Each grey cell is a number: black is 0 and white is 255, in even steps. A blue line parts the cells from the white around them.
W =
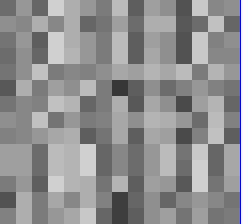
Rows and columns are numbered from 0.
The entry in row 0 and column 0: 108
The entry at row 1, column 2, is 174
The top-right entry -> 143
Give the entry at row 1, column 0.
143
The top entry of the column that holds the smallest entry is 187
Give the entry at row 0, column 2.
102
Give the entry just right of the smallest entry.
94
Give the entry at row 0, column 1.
151
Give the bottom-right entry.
123
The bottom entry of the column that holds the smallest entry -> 62
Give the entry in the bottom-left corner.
129
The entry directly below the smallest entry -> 174
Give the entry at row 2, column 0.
116
